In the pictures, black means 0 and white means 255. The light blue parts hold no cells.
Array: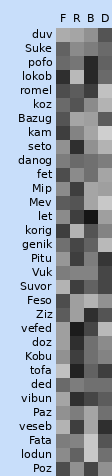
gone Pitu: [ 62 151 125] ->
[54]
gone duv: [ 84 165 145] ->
[172]
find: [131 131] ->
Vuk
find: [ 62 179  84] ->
korig
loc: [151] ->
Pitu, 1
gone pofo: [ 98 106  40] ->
[118]

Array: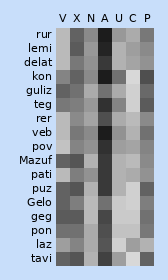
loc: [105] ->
guliz, 7
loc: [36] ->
lemi, 4
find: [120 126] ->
teg
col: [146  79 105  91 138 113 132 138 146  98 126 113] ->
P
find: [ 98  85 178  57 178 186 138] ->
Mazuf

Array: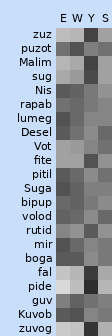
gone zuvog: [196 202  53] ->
[176]
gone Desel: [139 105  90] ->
[113]
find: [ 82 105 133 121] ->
mir
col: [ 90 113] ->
E

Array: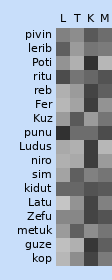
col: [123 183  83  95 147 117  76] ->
M
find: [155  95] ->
metuk

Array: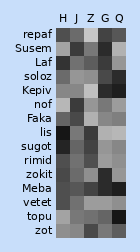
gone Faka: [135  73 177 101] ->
[127]
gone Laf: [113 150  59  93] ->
[51]

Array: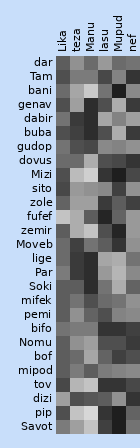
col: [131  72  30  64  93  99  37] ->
Mupud
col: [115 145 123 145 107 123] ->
teza
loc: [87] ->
dizi, 3
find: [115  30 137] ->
bani
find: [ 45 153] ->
Par
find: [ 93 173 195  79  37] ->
zemir
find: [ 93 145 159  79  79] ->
Nomu

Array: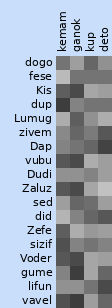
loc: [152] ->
Zefe, 3
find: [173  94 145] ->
Lumug
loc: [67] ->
Dap, 4
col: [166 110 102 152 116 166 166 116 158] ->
kup
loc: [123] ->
zivem, 3
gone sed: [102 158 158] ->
[110]

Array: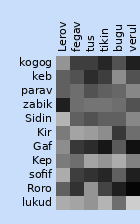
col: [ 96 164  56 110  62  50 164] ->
fegav
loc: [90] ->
Gaf, 5
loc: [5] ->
Roro, 6
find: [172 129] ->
Kep
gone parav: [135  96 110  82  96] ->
[103]
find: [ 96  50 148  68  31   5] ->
Roro
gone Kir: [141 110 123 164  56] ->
[156]

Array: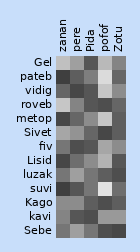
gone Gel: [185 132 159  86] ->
[192]
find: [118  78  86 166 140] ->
fiv
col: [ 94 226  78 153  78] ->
pofof
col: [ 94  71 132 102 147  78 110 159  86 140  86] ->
pere
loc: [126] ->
pateb, 3
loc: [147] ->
Sivet, 2

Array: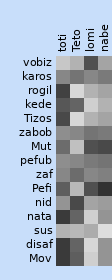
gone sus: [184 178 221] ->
[172]
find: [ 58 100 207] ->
nata
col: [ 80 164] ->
lomi
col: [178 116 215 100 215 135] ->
Teto
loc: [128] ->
zaf, 4

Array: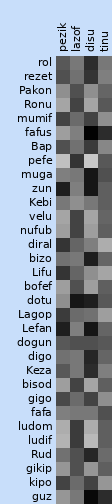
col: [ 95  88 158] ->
tinu
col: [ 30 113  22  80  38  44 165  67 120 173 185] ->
disu
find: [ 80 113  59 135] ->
Bap
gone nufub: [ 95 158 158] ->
[67]
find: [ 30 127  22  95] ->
zun
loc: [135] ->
Bap, 4
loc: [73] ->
gigo, 1

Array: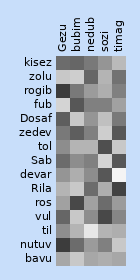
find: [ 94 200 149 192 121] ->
Dosaf
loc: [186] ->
kisez, 5
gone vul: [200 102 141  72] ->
[134]
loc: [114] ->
zolu, 5
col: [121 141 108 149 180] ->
Gezu

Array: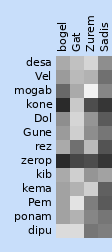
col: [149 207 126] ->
Zurem
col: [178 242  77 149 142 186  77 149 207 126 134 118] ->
Zurem

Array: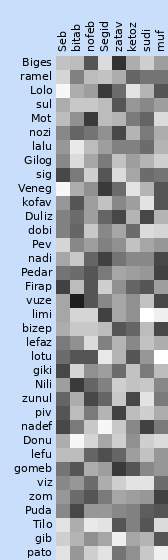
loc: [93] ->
Puda, 7
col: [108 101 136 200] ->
bitab
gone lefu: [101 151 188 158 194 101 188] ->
[79]

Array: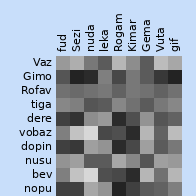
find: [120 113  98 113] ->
Rofav
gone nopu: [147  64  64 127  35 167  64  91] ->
[98]
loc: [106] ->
Rofav, 2

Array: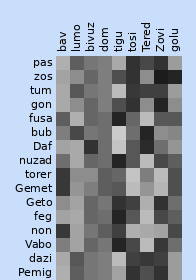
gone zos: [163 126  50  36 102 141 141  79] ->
[28]
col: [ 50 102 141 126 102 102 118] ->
bivuz
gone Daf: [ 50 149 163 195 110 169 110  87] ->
[42]
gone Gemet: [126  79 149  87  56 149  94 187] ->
[181]
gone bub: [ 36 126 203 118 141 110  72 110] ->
[134]
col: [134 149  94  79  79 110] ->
golu

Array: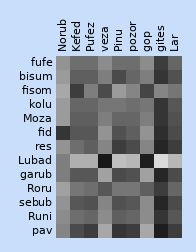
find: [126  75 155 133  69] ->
fisom
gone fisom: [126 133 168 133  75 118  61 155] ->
[69]
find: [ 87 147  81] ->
fid
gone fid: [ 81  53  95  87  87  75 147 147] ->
[46]
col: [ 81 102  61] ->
Pufez

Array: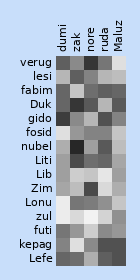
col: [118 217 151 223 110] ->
zak
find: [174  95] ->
Lefe
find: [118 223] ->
verug
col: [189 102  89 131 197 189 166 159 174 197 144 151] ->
Maluz

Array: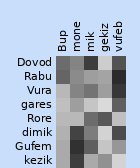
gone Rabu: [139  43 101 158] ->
[164]
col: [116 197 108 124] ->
mik
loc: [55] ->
Vura, 5
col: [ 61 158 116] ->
mik
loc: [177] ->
dimik, 1
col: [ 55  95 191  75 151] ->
vufeb

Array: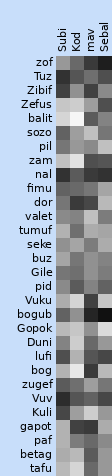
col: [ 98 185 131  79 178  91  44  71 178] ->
Subi
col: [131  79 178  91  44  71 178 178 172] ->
Subi
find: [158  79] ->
Zefus

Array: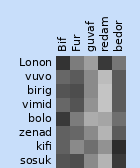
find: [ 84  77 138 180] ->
sosuk
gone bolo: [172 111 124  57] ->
[165]
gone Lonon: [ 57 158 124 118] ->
[51]

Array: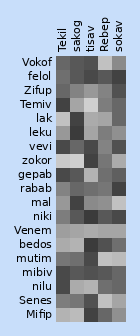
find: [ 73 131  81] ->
vevi
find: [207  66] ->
zokor
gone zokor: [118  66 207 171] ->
[201]
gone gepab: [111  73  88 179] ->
[95]
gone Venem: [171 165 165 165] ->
[158]
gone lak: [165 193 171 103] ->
[66]
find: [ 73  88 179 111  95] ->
gepab

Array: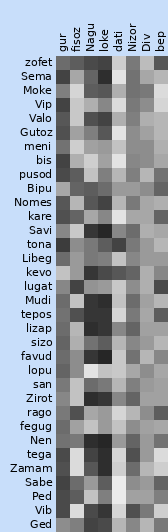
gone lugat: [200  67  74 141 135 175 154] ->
[147]
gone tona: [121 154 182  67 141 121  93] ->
[60]
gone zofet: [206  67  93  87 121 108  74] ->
[188]

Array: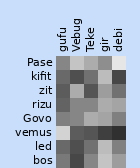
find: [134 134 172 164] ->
rizu
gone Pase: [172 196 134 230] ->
[142]

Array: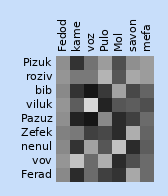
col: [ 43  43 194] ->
Mol
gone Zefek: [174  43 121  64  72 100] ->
[129]
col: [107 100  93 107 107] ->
mefa

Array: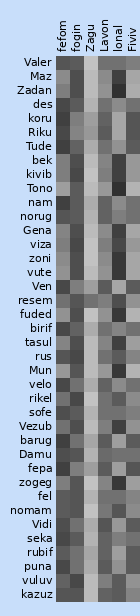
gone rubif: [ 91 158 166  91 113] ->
[98]
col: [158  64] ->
fefom
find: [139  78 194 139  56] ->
zoni
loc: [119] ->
nomam, 4
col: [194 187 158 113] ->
Zagu
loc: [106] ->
Damu, 4

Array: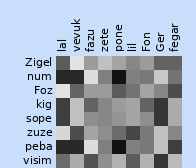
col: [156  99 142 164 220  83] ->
fazu
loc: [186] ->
visim, 9
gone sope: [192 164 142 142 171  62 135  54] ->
[148]
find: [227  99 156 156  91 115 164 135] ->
Foz

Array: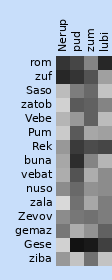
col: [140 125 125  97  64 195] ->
lubi
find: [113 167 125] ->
zala
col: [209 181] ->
Nerup
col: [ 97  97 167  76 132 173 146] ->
zum
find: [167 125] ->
zala

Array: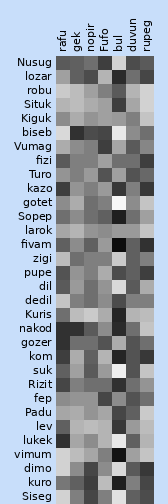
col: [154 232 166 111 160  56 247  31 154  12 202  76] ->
bul
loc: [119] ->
kuro, 1
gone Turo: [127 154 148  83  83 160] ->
[104]
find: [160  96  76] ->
lozar
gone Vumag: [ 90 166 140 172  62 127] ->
[134]

